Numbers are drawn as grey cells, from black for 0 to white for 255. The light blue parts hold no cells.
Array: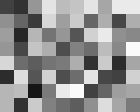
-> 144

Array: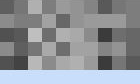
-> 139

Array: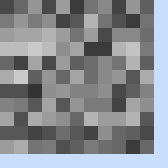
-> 122

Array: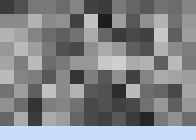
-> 138

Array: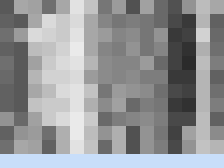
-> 97

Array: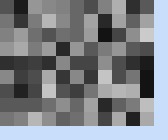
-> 117

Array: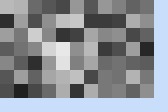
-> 46

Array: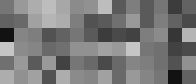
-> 98

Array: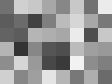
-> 92
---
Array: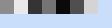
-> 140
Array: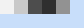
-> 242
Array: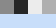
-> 137
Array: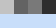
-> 194
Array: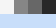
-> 245
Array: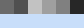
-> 106
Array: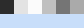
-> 44
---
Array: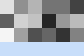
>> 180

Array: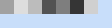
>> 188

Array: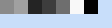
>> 36

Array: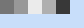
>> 235

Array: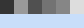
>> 80

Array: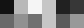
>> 245

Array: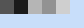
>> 181
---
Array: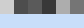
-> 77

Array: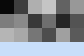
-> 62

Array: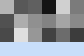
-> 88

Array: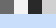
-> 243

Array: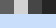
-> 210

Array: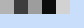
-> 61

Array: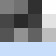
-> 113

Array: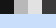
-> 184

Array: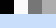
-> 250

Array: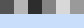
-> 181
